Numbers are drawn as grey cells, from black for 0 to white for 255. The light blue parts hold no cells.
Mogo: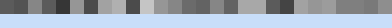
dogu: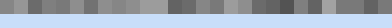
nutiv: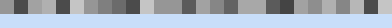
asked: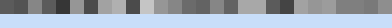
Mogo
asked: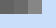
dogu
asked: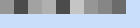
Mogo
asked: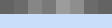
dogu
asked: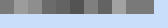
dogu
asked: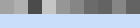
Mogo
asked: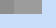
dogu

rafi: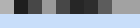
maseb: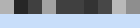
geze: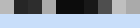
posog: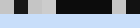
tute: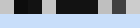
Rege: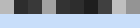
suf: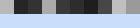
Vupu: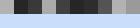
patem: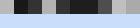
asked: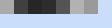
Vupu
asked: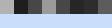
rafi
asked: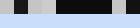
posog
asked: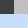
Rege
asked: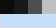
geze
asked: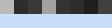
Rege
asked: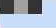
Rege

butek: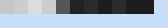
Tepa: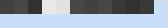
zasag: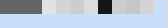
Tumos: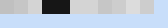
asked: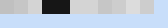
Tumos
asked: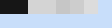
Tumos
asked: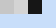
Tumos
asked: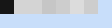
Tumos
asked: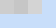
zasag

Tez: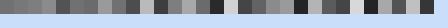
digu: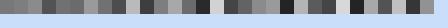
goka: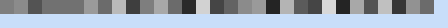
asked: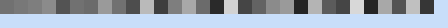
Tez
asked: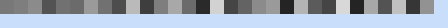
digu

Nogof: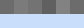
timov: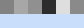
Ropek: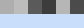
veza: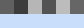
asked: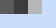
Ropek
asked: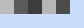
Ropek
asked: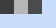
Ropek

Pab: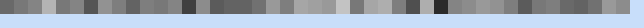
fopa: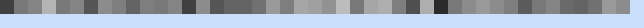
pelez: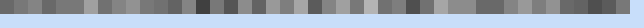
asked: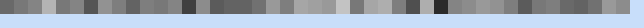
Pab
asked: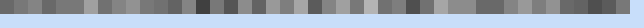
pelez
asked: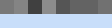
fopa
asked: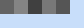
pelez

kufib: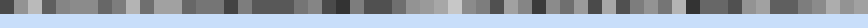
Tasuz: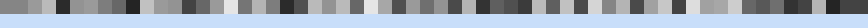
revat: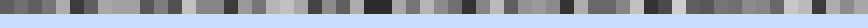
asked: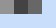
Tasuz
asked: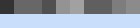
kufib
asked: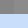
kufib
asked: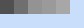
kufib
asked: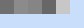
revat
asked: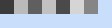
Tasuz

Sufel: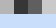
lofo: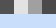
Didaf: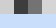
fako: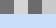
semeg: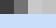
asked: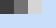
Didaf
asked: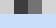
Didaf
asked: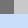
semeg
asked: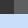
Sufel
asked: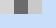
fako
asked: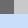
fako

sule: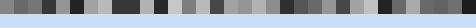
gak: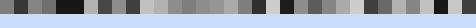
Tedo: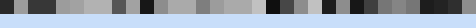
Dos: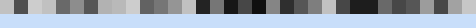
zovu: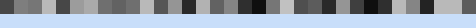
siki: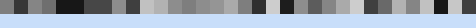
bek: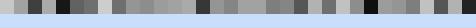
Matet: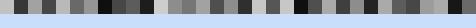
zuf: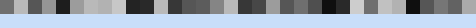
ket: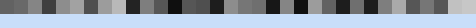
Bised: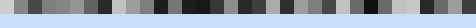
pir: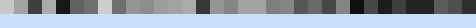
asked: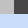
Dos
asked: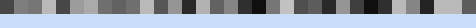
zovu

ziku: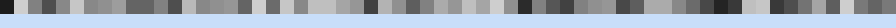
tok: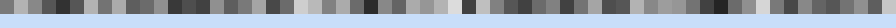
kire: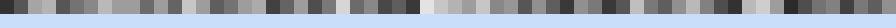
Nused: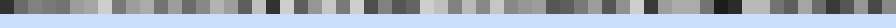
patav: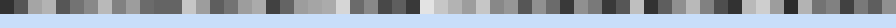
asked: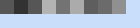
tok
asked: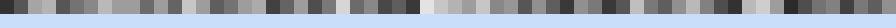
kire
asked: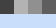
ziku
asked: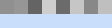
ziku
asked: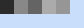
tok

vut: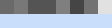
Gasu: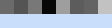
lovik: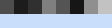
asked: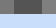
vut
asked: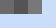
Gasu
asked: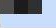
lovik
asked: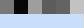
Gasu

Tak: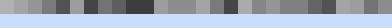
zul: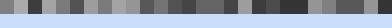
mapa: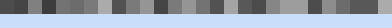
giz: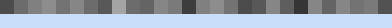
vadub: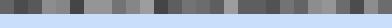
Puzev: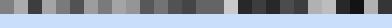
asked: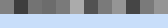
mapa
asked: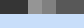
zul
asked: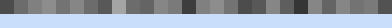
giz
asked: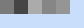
Tak
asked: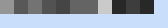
Puzev

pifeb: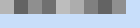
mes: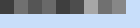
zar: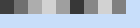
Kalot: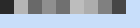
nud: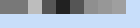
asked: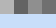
pifeb
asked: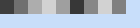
zar
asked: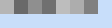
Kalot
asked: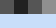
nud

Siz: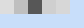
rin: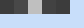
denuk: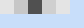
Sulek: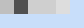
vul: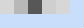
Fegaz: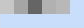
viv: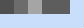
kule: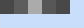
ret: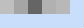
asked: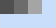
viv
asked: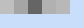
ret
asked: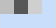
Siz

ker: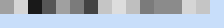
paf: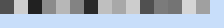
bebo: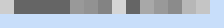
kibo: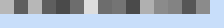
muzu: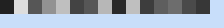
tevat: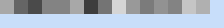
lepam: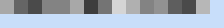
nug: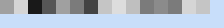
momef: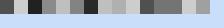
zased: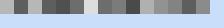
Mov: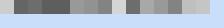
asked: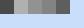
zased
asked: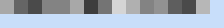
lepam
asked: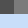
paf

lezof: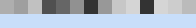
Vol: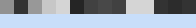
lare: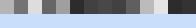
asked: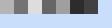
lare
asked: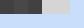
Vol
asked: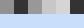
lezof
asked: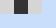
lezof
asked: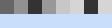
lezof
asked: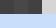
Vol
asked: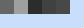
lare

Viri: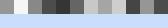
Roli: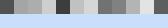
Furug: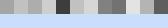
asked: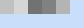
Roli
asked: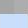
Roli
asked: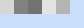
Furug
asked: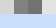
Furug
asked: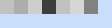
Furug

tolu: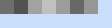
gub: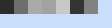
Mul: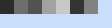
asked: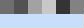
Mul
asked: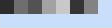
Mul
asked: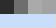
gub
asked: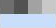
Mul

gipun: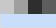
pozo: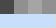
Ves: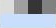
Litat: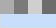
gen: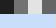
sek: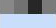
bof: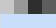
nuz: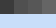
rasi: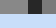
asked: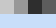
bof
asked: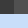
nuz

